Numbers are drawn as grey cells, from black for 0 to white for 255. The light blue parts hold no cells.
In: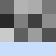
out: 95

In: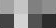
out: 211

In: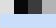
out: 8

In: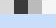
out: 59

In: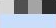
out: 80

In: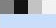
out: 18

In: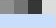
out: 116

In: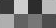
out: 98

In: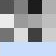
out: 220
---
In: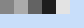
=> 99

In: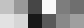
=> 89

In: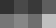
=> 134

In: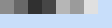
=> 182

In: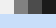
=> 129

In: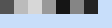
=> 21
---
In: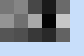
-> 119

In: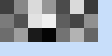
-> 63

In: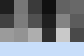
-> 31

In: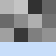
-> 182

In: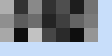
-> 175

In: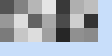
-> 83

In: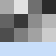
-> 169
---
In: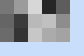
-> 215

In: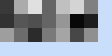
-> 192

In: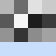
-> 108

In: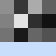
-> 54

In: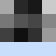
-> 40

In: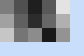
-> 31

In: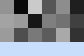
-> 86
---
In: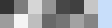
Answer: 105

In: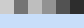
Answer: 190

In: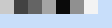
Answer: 164

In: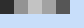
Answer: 147

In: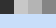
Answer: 48

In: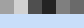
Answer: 79
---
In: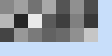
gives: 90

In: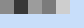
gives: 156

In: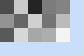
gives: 208

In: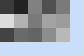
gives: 122

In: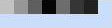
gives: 6

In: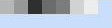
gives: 108

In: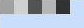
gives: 83

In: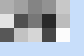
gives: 119

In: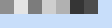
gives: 206
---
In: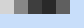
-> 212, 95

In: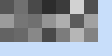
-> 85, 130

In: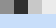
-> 143, 235

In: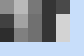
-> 142, 211

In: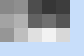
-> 136, 216

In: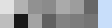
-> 225, 117

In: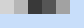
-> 211, 162
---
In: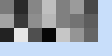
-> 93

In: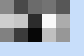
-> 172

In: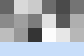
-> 175

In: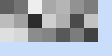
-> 194

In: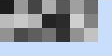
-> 130

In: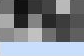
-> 81

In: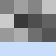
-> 98

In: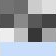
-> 68
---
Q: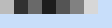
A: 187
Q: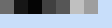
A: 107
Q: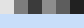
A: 227
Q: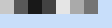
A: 200
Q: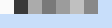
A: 250
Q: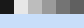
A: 24
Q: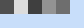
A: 79
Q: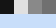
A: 20
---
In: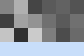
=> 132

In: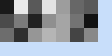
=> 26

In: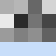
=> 174

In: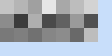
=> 196

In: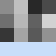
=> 140

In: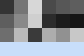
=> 52

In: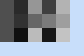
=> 79

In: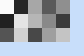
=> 250
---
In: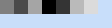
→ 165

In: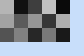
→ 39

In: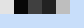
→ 64

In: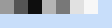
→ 14

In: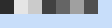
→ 203

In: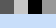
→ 0

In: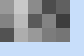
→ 153
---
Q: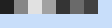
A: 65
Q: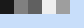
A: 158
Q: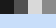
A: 138
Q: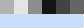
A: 101
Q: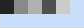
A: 203
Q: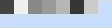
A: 203
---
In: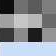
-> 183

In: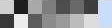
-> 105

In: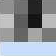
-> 21

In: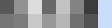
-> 131

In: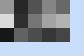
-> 163

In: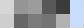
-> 88

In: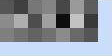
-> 194

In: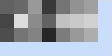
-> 201

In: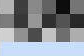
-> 83
